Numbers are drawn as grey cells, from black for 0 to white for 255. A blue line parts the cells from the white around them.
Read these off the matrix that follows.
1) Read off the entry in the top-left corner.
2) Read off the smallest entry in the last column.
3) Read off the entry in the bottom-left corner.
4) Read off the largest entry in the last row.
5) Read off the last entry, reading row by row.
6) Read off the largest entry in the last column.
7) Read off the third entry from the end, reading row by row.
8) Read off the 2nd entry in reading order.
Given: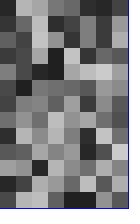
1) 39
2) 67
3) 73
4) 189
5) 88
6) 203
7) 32
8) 181

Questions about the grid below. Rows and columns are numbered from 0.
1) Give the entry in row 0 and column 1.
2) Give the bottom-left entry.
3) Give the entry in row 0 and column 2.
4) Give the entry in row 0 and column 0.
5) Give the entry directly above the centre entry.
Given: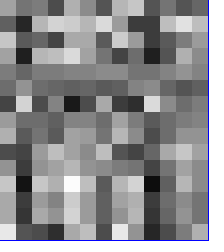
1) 116
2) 232
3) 124
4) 162
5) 169

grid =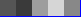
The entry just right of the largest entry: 136
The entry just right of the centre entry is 214

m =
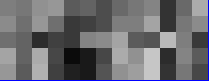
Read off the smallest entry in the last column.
57
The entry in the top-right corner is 171
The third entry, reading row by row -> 145
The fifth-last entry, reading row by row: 158
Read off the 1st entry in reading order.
126
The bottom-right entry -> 71
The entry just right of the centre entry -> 164
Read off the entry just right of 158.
198
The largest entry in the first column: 164
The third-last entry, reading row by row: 51
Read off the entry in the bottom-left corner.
151
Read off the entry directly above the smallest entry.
57
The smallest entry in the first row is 51
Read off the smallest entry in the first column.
111
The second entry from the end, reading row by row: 119
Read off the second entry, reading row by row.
119
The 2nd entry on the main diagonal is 111
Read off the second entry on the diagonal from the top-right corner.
119

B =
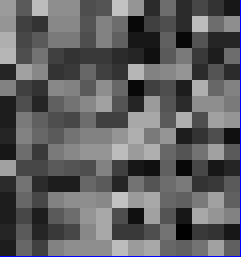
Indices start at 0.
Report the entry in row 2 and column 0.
175
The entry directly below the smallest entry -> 96
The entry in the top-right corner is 23
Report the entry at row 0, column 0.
155
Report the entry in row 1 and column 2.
51
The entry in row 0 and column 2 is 188
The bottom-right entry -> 96
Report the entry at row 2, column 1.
71
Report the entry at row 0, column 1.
90
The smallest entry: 1
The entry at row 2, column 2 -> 90
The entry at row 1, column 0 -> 149
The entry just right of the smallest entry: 57

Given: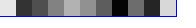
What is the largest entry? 231
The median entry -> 109

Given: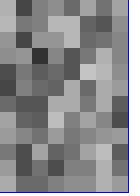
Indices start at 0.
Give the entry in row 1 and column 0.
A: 183
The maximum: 196
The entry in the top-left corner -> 177
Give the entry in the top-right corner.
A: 163
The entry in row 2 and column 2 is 149
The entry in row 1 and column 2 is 128
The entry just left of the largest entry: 85
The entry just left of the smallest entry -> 149
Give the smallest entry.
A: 50
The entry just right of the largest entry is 183
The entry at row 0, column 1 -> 70
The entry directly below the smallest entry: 93
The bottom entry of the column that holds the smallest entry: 106
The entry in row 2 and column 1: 70
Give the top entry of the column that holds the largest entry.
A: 163
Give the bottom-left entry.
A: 171
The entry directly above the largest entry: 120
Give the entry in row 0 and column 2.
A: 128
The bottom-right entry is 155
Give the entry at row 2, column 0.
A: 149

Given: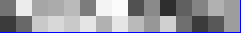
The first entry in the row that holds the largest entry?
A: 116
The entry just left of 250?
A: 243
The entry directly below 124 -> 229
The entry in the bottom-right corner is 157
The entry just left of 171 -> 165
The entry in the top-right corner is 157
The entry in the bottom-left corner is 59
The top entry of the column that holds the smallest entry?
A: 45
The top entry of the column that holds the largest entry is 250

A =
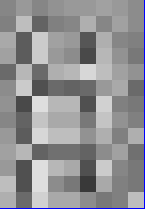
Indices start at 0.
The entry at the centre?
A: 183
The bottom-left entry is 175
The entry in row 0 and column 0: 134
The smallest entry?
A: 57
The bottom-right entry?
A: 190
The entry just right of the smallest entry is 169
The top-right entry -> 140
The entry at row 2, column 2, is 203
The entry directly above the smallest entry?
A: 80
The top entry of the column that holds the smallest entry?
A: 153
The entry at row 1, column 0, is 128
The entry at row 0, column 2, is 134
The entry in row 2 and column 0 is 169
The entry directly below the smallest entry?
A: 140
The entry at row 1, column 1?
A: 190
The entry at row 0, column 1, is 153
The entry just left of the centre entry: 183
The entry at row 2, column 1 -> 92

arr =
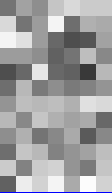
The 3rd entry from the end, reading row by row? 170
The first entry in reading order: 116
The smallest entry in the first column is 78
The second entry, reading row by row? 162
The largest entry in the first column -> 244
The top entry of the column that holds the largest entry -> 203
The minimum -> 57
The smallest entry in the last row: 97
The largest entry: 252
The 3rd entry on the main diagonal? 156
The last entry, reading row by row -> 210
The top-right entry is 203
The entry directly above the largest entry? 122
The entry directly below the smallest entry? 130
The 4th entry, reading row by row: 197
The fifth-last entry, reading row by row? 210
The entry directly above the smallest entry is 190

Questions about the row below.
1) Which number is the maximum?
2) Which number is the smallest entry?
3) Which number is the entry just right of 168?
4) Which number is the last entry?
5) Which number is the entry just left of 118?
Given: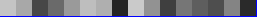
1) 202
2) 36
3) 71
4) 42
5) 63
